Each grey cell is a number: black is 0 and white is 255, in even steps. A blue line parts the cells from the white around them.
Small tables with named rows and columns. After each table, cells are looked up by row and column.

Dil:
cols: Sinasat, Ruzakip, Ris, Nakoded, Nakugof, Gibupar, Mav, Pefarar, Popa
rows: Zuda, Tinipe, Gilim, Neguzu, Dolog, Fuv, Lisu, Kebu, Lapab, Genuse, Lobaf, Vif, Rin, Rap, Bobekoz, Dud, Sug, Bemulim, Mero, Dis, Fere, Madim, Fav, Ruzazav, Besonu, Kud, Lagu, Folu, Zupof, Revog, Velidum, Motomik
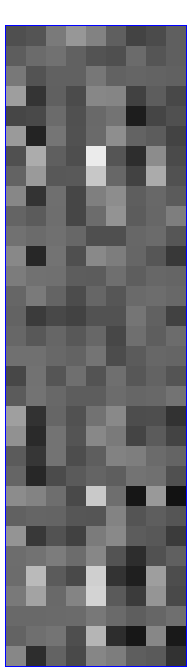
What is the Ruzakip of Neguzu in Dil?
52
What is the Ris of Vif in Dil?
115
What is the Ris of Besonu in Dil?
100
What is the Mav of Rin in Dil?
94
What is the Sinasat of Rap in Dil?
102
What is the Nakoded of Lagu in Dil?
108
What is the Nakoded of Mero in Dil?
93
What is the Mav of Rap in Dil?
106
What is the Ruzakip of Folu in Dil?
186
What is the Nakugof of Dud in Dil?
103
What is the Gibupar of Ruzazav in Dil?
110
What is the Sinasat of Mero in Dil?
91
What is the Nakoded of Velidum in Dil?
78
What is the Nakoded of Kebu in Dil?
89
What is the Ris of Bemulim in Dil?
85

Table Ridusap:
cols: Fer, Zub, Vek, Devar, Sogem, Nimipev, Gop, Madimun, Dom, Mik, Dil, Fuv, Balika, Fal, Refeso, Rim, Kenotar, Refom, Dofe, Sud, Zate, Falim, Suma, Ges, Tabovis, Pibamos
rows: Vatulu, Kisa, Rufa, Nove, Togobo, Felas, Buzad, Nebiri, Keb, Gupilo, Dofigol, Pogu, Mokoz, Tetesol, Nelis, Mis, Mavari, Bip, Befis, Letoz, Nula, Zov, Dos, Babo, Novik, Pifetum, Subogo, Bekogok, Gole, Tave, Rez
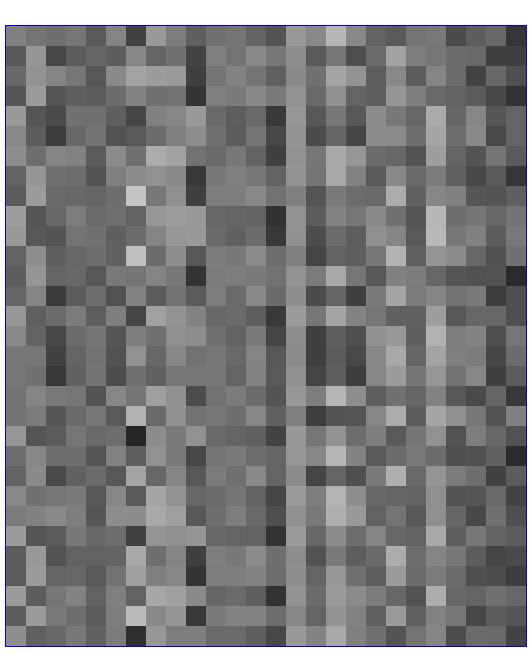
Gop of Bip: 112
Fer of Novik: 123
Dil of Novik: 111
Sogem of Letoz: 118
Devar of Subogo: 98
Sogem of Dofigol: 113

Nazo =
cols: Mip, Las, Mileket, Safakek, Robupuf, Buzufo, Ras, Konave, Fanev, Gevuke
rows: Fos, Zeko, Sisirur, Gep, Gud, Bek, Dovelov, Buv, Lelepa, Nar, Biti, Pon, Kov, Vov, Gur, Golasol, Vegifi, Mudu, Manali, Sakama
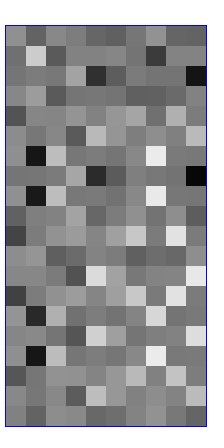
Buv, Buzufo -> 91
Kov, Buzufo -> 162
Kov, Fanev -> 132
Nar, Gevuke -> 93
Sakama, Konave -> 146
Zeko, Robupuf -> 130
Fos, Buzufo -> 96
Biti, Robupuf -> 133
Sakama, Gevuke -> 101
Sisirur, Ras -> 123
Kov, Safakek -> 82
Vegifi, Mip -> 143
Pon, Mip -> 141
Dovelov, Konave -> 235
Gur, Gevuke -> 121
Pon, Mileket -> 95
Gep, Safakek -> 117
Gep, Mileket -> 90
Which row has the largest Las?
Zeko

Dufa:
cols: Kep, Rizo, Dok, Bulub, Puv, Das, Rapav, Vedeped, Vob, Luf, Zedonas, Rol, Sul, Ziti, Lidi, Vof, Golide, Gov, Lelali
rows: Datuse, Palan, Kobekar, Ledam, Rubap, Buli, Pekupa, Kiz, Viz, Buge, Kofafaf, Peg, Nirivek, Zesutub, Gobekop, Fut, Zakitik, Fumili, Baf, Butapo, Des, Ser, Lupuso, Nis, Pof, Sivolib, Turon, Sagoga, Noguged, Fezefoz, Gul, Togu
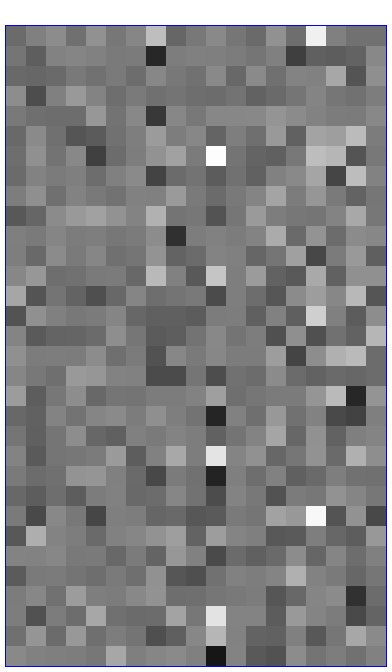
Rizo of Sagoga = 122
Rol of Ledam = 115
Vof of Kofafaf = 147
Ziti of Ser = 103
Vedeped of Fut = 91
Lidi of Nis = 123
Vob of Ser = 168
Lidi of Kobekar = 131
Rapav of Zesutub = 133
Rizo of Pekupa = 144
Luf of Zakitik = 122
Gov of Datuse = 113
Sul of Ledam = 98
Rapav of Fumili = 129
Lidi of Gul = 128
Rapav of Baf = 116
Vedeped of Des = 122

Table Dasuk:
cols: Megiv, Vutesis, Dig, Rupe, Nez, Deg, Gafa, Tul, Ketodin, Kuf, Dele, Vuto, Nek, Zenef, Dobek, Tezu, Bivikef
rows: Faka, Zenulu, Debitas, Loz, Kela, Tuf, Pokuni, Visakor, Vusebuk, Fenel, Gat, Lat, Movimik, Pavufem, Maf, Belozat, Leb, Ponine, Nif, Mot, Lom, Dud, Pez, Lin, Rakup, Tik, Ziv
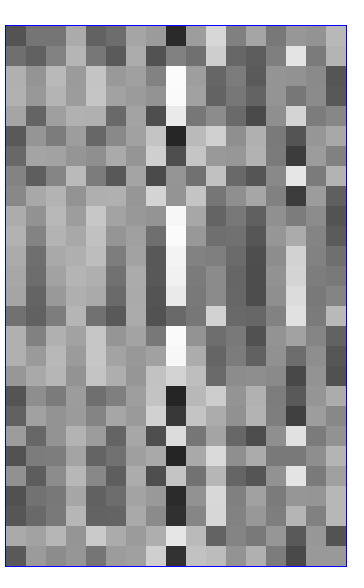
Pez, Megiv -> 145
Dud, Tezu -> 142
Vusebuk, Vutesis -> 168
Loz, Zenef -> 148
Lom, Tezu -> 123
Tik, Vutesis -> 162
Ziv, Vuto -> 147
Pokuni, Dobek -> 60
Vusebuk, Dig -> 179
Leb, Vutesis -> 154

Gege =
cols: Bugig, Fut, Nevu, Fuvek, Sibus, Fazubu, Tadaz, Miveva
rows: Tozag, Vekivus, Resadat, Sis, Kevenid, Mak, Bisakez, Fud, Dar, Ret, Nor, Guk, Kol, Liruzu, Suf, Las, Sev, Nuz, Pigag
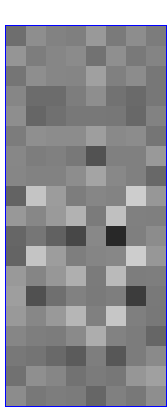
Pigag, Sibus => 102
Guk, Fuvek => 126
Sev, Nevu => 105
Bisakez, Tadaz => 128
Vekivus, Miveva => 132
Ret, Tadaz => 128
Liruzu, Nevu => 111
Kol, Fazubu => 186
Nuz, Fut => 143
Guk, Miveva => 151
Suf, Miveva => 120
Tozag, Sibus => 153
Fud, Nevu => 130
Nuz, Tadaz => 150
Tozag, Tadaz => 141

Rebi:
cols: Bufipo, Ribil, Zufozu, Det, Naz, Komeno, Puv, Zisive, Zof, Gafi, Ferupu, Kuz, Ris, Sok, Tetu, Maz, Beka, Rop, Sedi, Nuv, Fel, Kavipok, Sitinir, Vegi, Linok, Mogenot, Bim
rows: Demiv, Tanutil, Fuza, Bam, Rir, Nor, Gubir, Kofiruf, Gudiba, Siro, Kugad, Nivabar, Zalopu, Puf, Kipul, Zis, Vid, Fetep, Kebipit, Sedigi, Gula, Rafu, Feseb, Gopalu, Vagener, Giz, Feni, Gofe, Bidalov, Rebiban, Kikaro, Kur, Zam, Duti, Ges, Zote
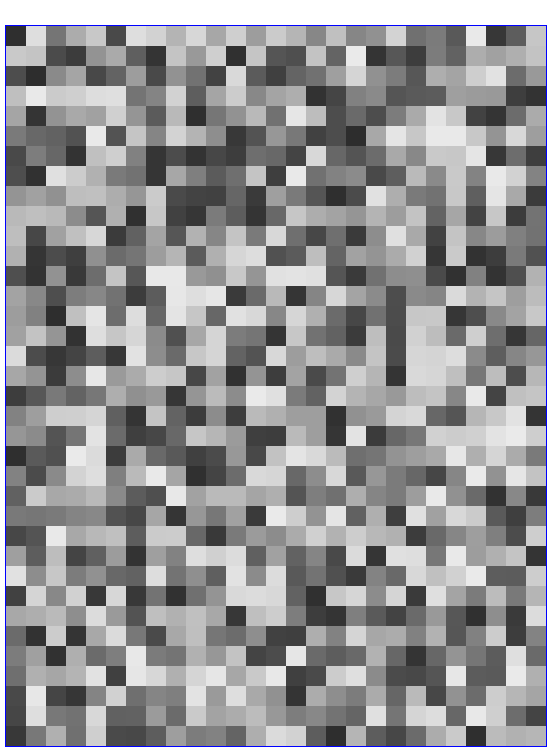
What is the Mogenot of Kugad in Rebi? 128
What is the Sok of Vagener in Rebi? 234
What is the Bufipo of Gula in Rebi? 150
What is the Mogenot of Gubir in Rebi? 109
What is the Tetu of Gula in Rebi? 186
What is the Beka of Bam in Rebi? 69
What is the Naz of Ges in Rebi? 216
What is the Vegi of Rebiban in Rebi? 48
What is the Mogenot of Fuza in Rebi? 108
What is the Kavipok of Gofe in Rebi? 192
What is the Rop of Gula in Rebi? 227
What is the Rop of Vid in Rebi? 138
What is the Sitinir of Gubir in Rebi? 199
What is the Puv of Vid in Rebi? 226
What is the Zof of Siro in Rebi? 65
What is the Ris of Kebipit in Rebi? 234
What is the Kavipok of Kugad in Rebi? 66
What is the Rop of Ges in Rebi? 101
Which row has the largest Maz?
Zalopu

